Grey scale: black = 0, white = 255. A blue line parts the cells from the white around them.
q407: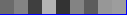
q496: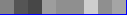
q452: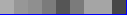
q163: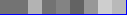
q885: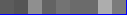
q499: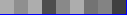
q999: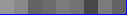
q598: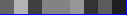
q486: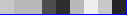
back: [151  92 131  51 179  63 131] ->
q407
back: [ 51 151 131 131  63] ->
q598
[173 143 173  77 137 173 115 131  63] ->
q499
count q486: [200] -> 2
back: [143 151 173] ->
q452
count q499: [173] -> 3
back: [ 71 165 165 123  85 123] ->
q452

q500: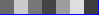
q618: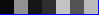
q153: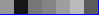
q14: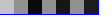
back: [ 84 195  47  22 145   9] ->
q618
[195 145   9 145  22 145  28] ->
q14
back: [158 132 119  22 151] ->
q153
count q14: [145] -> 3
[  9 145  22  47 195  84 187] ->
q618
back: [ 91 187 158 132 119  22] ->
q153

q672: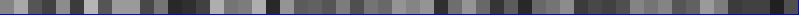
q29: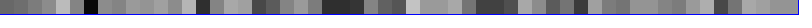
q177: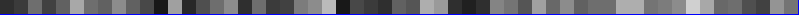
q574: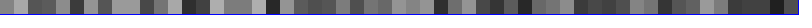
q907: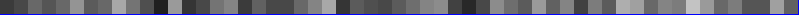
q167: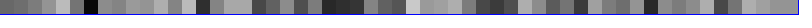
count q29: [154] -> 5
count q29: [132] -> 6
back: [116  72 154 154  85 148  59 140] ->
q574

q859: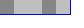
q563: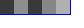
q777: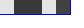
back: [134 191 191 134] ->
q859
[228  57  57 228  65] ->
q777
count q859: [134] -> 2
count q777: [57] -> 2

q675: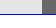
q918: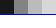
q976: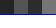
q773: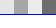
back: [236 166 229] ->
q773
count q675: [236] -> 0
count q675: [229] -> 3
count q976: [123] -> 0

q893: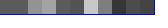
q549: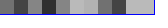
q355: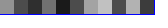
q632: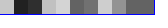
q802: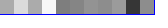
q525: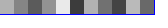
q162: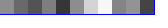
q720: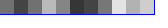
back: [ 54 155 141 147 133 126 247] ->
q802
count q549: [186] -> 3
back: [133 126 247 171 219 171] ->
q802
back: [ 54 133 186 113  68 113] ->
q720
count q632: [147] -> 1
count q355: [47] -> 1

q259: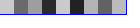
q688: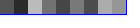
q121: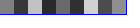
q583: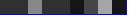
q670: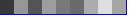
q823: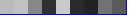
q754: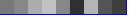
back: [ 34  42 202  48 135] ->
q823
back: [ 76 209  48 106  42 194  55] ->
q121
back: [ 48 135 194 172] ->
q754
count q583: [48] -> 4
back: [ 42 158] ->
q259
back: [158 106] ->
q259

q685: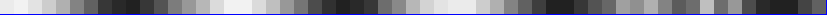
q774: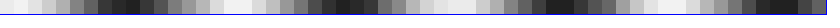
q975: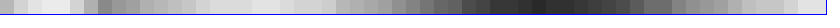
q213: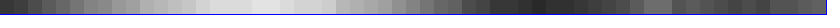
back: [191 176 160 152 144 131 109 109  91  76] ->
q975
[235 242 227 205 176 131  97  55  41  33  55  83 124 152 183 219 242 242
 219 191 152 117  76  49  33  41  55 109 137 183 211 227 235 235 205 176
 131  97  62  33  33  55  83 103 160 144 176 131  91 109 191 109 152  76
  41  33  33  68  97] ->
q685
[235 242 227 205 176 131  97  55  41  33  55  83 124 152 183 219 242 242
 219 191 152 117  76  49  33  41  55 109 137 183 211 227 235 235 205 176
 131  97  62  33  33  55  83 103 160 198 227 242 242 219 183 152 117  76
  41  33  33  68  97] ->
q774
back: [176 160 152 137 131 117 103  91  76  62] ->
q213

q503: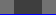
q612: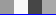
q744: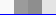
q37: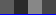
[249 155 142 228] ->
q744
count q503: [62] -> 2
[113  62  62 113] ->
q503
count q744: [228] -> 1

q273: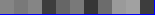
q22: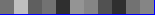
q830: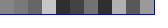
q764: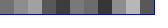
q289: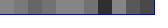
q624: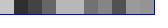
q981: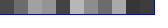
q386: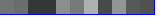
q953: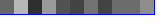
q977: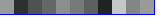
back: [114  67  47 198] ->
q830
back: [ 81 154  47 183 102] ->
q953
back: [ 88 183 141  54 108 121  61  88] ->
q764
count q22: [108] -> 0
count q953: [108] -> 2
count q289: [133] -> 4

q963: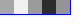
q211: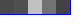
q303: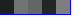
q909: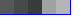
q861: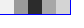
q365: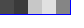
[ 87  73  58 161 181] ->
q909
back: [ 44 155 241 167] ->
q963
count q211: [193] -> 1

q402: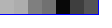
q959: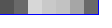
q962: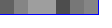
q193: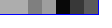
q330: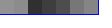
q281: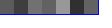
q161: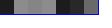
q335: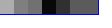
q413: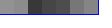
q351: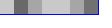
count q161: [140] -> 2
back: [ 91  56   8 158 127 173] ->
q193
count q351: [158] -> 0
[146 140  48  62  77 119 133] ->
q330
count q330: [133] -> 1

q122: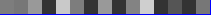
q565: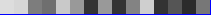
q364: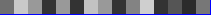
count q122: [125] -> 2
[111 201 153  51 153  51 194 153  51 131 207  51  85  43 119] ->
q364
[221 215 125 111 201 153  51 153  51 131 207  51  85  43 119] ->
q565
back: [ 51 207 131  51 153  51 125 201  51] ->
q122

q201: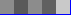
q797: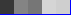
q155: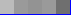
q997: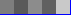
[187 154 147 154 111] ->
q155
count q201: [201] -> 1

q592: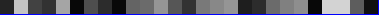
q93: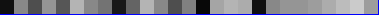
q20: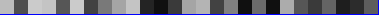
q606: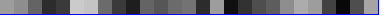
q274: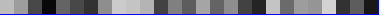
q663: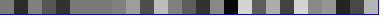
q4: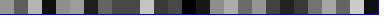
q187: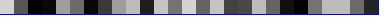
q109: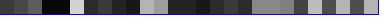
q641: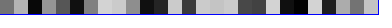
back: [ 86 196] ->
q20
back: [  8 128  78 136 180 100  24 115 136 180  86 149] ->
q93
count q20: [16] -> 3
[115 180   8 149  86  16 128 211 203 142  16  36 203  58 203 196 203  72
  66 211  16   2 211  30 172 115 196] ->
q641

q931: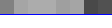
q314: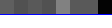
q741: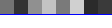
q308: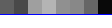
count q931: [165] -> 2
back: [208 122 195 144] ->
q741
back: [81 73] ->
q931
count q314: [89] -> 3
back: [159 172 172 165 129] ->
q931

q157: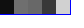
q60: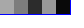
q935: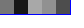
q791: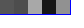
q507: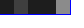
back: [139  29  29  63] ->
q507
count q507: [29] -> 3
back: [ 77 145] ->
q935
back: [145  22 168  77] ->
q791

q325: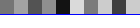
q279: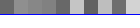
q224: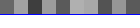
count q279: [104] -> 2
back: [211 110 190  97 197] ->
q279

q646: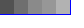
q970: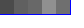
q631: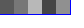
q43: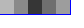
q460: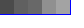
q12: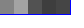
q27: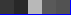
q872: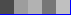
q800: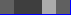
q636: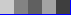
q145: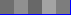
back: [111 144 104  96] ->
q970
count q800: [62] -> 2

